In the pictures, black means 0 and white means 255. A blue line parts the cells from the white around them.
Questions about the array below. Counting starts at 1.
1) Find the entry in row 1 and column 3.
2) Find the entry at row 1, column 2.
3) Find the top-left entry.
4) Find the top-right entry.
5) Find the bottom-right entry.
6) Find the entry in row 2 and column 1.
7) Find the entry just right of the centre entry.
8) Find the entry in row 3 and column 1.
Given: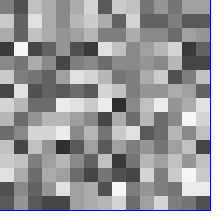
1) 192
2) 80
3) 126
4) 159
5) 80
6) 202
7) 47
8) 171

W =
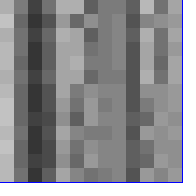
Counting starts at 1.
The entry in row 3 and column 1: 175
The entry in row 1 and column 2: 123
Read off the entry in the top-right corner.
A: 165
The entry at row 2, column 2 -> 104
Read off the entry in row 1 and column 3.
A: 65
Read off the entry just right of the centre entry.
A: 133
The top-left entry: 175
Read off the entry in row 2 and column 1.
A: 194
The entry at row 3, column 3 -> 65
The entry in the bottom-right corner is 153
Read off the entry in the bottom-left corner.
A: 184
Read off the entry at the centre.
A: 143
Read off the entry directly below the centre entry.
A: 153
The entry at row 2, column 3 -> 53

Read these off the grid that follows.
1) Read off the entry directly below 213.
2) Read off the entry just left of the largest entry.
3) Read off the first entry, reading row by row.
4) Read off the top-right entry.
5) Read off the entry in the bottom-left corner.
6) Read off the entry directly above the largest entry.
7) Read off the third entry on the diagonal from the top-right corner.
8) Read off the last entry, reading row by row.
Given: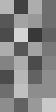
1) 87
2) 75
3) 183
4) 110
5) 141
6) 163
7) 213
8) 201

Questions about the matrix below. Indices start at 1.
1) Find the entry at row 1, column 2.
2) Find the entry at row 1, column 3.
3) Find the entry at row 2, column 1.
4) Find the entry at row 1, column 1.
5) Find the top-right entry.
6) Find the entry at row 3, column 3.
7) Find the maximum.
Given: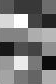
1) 56
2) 56
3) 216
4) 88
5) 109
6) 173
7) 254

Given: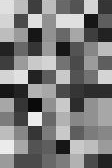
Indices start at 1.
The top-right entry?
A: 53
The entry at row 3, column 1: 189
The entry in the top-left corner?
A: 224
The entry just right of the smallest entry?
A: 145
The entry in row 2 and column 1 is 212
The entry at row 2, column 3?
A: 224
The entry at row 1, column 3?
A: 62
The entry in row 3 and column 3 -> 22
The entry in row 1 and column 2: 189
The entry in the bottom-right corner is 34
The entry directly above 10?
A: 178
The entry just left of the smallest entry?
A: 53
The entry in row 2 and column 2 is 74
